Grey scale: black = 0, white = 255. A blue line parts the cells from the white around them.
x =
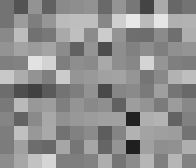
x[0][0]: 115
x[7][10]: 148
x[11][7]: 174
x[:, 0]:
[115, 115, 137, 147, 127, 200, 109, 121, 133, 125, 124, 141]
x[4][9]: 135
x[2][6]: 139
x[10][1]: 160
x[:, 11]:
[170, 229, 139, 127, 149, 137, 159, 123, 179, 159, 143, 127]
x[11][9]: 140
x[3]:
[147, 163, 155, 164, 139, 97, 148, 77, 142, 129, 141, 127, 144, 148]
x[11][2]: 194
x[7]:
[121, 186, 152, 157, 127, 148, 137, 143, 97, 157, 148, 123, 156, 136]
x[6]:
[109, 78, 65, 90, 115, 126, 146, 73, 134, 138, 122, 159, 117, 105]
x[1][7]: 135
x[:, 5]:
[142, 190, 191, 97, 142, 149, 126, 148, 152, 129, 118, 126]
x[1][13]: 178
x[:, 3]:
[97, 150, 120, 164, 211, 127, 90, 157, 168, 169, 104, 213]
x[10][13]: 174
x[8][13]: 129
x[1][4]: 187
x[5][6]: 153
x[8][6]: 156
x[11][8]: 117
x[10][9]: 31
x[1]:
[115, 156, 126, 150, 187, 190, 190, 135, 207, 232, 186, 229, 176, 178]
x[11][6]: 130
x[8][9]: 34
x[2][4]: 169
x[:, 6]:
[146, 190, 139, 148, 138, 153, 146, 137, 156, 139, 166, 130]
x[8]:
[133, 99, 138, 168, 145, 152, 156, 160, 161, 34, 175, 179, 99, 129]

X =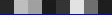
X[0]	39
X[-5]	27
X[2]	160
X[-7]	190

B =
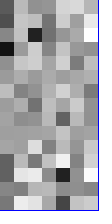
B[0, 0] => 90
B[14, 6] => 204
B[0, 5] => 217
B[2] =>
[135, 193, 33, 113, 150, 170, 255]
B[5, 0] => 155
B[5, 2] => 155
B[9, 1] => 160
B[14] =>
[120, 237, 227, 168, 69, 195, 204]
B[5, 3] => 171
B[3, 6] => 145
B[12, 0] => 97
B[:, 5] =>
[217, 159, 170, 152, 124, 168, 174, 203, 185, 159, 149, 131, 145, 143, 195]
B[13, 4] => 140
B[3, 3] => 133
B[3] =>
[18, 155, 205, 133, 195, 152, 145]
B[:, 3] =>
[149, 116, 113, 133, 165, 171, 178, 190, 185, 165, 130, 193, 140, 185, 168]
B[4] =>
[144, 198, 206, 165, 208, 124, 190]
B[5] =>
[155, 173, 155, 171, 158, 168, 176]
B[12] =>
[97, 229, 235, 140, 33, 145, 251]
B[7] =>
[157, 174, 114, 190, 165, 203, 146]
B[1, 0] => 79
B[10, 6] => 200
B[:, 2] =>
[145, 189, 33, 205, 206, 155, 146, 114, 146, 162, 221, 121, 235, 182, 227]

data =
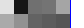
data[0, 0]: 226
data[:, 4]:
[165, 85]
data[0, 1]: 22
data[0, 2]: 112

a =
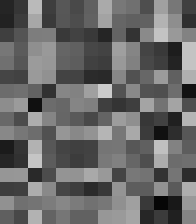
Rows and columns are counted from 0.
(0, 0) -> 37
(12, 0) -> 150
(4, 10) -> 72
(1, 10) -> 97
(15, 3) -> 99
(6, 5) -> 130
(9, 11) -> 16
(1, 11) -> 179
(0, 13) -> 64
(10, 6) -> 66
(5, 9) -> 81
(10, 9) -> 87
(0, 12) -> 119
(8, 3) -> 133
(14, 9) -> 160
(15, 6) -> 97
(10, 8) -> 118
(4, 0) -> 112
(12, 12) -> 117
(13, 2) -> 173
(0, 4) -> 87
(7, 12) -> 164
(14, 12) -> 24
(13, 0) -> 61
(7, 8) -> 52
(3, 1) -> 91
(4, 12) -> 35
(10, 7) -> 117
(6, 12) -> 109
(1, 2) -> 167
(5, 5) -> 67
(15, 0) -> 95
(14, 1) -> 112
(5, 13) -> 176
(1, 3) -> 58
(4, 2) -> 155
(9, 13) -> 87
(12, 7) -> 153

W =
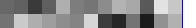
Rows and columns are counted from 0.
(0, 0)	104
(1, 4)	142
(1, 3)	158
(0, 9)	168
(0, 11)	226
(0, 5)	125
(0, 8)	179
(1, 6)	214
